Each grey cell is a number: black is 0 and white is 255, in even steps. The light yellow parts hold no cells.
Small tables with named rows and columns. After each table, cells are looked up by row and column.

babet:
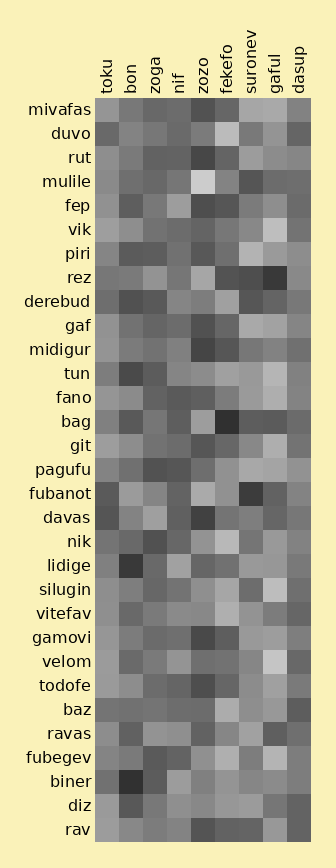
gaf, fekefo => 102
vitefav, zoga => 122
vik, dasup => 115
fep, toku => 145
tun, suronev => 153
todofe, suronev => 140
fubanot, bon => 155
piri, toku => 133
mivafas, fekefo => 102
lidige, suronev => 153
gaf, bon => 114

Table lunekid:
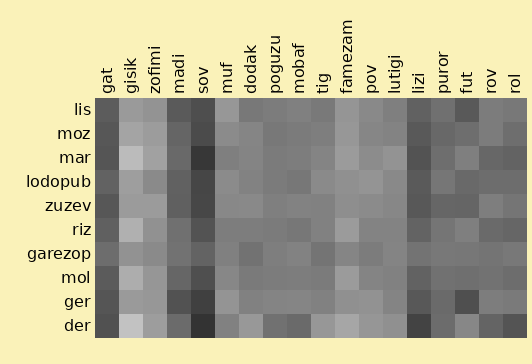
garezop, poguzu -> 126
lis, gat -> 92
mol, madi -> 102
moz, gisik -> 164
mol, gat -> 91
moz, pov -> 134
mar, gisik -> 187
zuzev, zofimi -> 155
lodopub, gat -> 98
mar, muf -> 127
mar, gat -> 85
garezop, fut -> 119
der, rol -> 84
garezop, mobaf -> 130
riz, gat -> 96
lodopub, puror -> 118
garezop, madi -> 114
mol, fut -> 111

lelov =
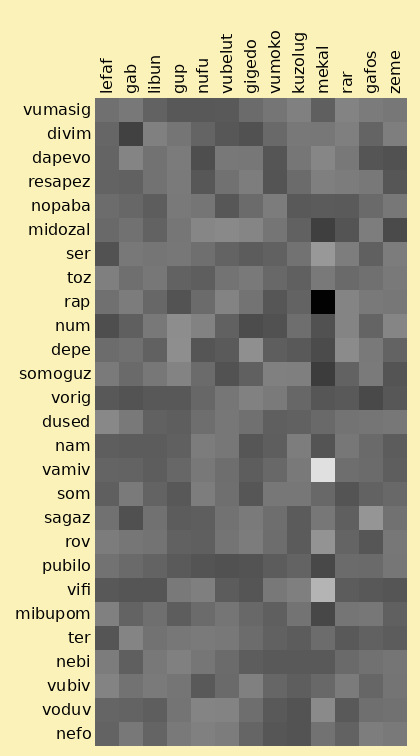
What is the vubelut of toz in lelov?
115
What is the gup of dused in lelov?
94
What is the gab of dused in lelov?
121
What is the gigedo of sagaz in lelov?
122
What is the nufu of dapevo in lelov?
78
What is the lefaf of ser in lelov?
82
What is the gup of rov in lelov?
97
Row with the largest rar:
depe

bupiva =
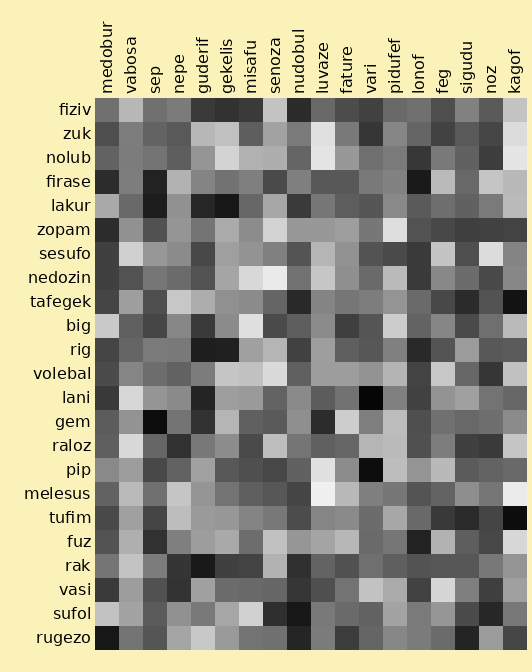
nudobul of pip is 97
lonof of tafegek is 106
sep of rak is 124
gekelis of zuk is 192
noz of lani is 115
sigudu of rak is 87
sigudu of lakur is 97
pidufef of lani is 128
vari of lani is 6
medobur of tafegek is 69
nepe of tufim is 189
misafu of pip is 79

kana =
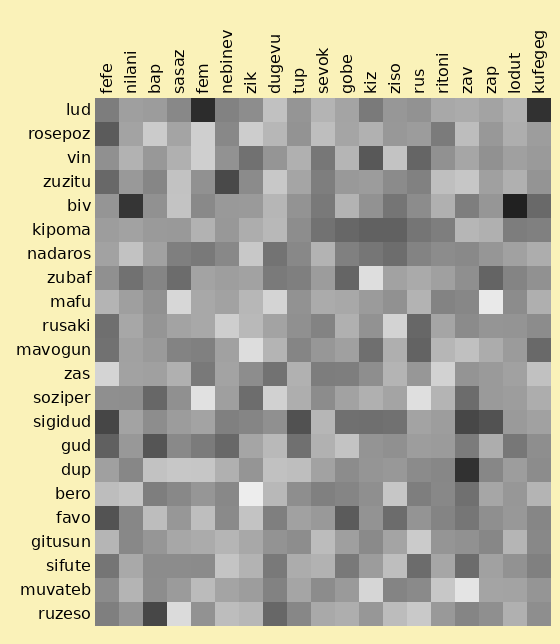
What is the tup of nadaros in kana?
136
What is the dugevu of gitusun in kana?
147
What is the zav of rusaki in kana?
139
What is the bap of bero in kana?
126
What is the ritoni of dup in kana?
135
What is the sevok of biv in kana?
121
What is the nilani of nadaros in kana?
194
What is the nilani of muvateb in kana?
180
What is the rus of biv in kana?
140
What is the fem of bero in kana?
150
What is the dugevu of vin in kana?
149
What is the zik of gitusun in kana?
168
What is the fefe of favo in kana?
83
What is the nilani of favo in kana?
135
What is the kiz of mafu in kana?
155
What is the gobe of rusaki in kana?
176
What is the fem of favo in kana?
190
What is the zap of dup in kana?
135
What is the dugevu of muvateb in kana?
130

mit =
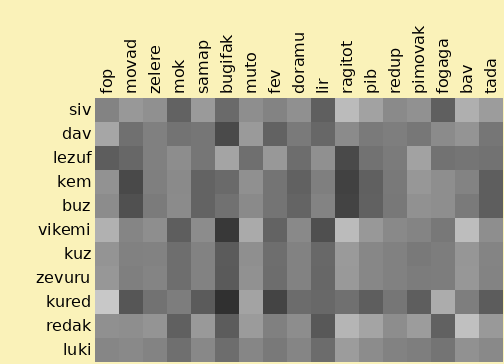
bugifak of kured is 48
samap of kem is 99
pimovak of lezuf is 162
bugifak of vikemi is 56
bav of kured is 126
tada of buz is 94
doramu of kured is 108
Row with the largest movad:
siv

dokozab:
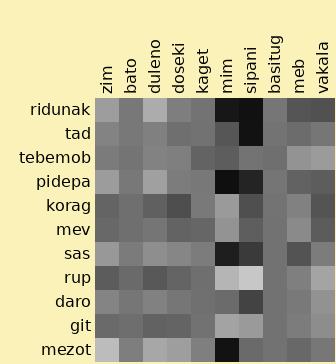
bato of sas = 123
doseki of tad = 111
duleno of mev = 117
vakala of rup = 164
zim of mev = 104
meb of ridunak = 85
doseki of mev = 99
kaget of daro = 112
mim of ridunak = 23
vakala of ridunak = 81
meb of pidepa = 98
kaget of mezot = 127
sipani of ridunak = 17
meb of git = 124
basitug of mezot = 114
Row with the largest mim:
rup

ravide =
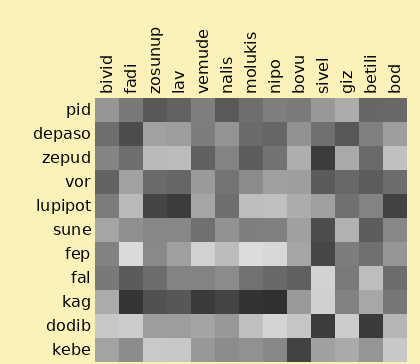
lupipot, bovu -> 172
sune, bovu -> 160
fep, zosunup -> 137
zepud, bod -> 192
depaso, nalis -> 148
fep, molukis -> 220
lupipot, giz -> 112
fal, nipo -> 105
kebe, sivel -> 160
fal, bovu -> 96
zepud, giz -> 169
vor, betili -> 92
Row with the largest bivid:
dodib

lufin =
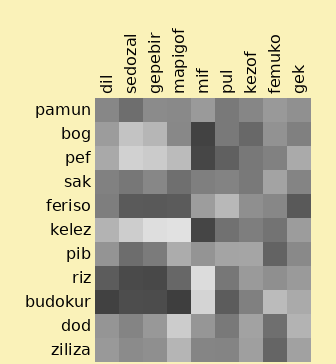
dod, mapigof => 204
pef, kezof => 120
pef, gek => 170
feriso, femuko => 135
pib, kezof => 165
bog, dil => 156
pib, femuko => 99
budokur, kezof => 128
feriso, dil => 126
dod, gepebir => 152
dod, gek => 179
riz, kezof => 154
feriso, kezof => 143
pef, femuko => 129
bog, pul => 121
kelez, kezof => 126
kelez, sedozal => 205
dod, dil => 149
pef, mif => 70
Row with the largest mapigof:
kelez

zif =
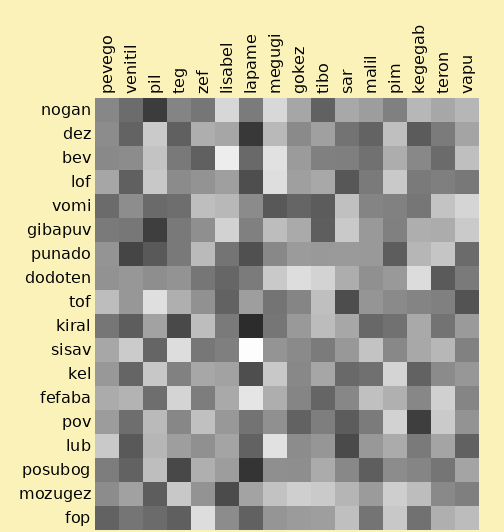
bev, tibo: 128
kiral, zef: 189
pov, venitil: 110
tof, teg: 175
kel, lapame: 78
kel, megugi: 200
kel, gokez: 136
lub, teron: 164
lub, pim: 171
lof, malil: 122
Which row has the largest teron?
fefaba

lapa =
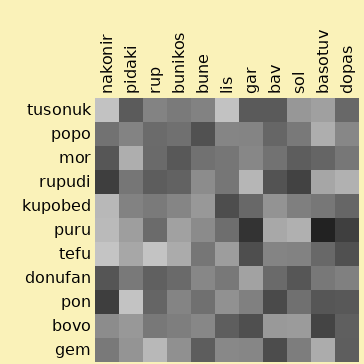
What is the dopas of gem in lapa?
94
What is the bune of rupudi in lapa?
140
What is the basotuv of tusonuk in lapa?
160
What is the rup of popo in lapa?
107
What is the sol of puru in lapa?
176
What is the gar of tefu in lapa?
78
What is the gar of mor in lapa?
135
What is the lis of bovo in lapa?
94
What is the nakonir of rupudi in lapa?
62
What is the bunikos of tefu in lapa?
171
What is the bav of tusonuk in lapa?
90
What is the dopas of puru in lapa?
63
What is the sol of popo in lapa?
121
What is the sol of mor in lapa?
93
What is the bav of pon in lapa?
74
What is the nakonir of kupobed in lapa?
184
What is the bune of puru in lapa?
139
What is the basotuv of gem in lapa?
172
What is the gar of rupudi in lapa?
182

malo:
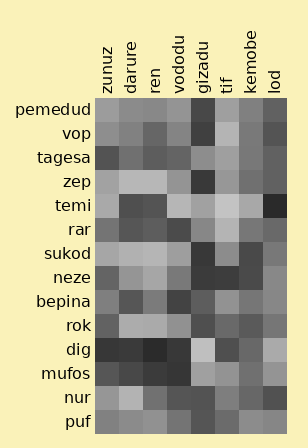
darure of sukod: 177
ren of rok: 170
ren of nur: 113
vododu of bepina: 67
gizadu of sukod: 56
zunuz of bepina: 127
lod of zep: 97

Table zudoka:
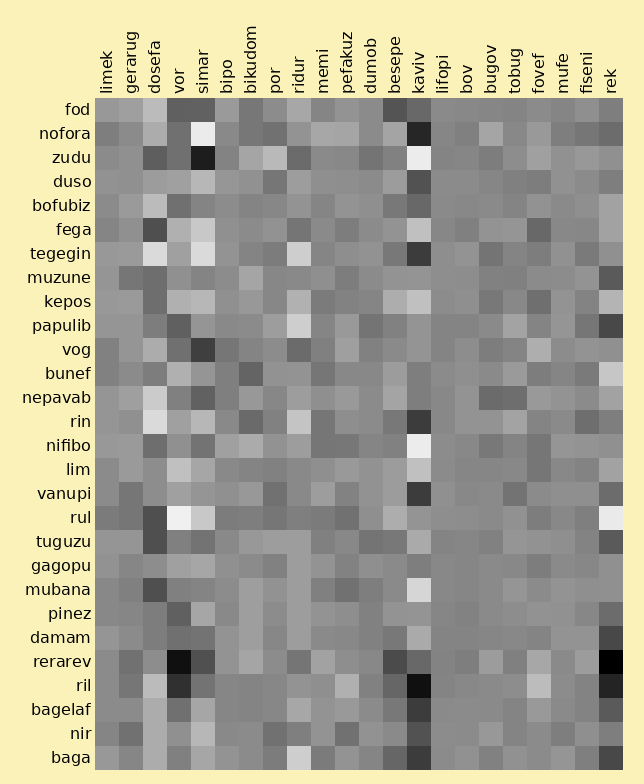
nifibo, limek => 152
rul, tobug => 145
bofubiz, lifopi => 138
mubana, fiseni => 143
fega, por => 146
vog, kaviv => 148
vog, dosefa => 172

